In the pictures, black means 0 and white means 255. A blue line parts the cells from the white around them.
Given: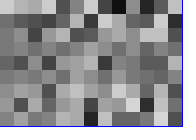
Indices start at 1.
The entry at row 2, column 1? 112
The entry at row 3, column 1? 121
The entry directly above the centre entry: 161
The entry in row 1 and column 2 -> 180
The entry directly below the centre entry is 141
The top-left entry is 204
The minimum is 15
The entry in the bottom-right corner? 80
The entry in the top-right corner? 192
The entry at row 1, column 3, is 170
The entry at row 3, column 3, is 68
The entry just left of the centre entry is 161
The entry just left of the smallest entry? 68
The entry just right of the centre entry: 57
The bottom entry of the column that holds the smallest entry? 101
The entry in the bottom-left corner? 131
